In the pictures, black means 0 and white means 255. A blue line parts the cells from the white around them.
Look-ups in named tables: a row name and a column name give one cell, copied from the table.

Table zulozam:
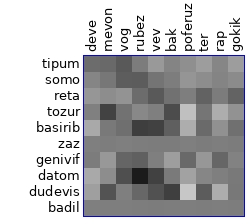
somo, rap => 132
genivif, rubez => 96
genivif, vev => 127
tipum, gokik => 157
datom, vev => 65
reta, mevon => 141
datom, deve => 169
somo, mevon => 119
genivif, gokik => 130
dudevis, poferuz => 199
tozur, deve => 128
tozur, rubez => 136
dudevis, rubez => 103
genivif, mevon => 152
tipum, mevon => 105
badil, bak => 125
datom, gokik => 121
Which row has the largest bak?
genivif

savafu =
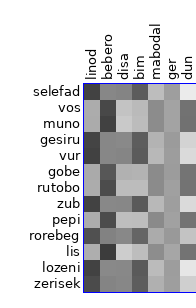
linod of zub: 66
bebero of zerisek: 132
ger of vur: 157
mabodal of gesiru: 179
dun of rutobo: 115
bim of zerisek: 93
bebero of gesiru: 135
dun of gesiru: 211
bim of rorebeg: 101
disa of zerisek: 135
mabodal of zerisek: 176
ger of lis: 166
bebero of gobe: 87

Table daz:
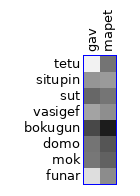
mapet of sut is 117
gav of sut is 103
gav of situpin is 149
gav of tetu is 242
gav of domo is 116
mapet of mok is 97
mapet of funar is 140
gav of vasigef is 163
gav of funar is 222
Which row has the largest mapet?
situpin

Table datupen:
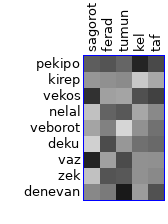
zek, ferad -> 84
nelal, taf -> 137
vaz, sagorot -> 35
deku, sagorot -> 208
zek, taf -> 137
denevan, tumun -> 25
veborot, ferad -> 129
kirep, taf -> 168
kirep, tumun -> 139
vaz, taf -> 144
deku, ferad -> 76

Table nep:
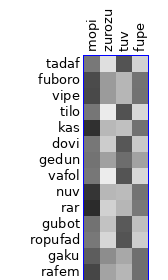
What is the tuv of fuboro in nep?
182
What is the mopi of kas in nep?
48
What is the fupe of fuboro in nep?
115
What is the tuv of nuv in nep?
187
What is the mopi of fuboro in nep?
75
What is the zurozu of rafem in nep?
163
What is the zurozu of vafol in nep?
236
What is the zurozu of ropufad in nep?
214
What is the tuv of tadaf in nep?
83
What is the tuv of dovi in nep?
87
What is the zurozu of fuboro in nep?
155
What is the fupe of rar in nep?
120
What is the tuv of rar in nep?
182
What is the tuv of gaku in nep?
168
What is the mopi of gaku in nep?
93
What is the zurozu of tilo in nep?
235
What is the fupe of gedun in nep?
162
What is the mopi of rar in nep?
43
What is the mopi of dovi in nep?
119
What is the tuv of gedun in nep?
109

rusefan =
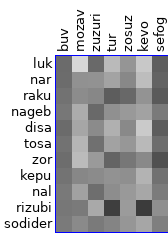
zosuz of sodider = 150
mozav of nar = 145
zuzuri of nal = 110
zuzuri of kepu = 139
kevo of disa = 202
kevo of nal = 167
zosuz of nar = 136
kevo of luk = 200
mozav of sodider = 138
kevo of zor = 137
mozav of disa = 166
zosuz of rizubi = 155
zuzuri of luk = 105
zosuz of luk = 149
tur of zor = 100
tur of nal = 141
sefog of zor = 80
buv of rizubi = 119
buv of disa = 107
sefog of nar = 99
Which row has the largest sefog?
rizubi

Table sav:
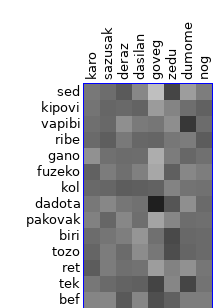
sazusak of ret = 124
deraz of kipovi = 105
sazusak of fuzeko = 124
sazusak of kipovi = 102
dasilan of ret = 114
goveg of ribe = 101
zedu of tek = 134
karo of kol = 105
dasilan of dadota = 113
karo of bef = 133
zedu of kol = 131
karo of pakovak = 129
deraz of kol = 93
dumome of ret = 145
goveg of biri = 112
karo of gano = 145
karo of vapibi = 111
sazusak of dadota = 135
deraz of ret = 111
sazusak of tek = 106

